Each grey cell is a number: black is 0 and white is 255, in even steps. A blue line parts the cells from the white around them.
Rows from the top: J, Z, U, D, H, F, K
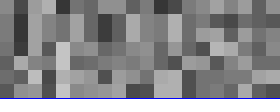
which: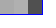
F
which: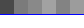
J
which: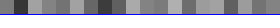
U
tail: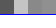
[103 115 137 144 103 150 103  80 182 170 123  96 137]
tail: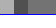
[123 123 162 170]
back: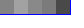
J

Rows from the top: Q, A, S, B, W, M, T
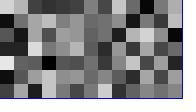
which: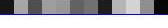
S
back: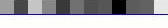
W
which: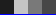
T
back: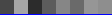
M
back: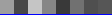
W
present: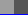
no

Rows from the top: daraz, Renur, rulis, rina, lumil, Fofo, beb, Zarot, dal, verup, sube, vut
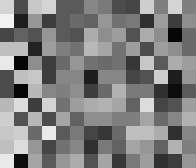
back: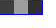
Renur
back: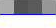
rulis
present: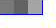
yes
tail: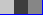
[134  29 134 134  69  82 206  29 150]

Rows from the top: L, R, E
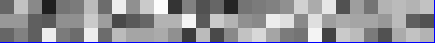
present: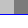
no
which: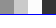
L
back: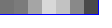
E
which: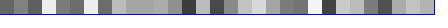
E
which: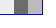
E
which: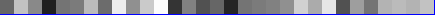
L
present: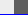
no

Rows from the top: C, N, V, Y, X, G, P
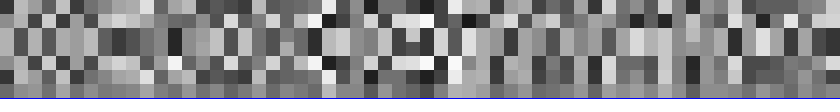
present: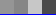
no
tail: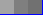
[149 113 134 100 121 149 106 134 121 106 186 134 134  88 149 113 100  74
 127 178 172 157 106 127 149 106 113 127 149 100 157 141 157 134 172 141
  94 141 141 134 113 149 127 106 141 121 134]

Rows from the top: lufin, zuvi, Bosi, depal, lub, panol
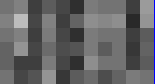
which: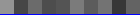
depal
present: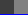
no
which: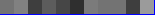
lufin
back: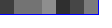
lub
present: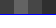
no

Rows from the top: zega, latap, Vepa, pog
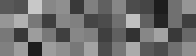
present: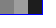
yes
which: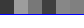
Vepa
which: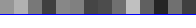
latap
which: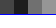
zega

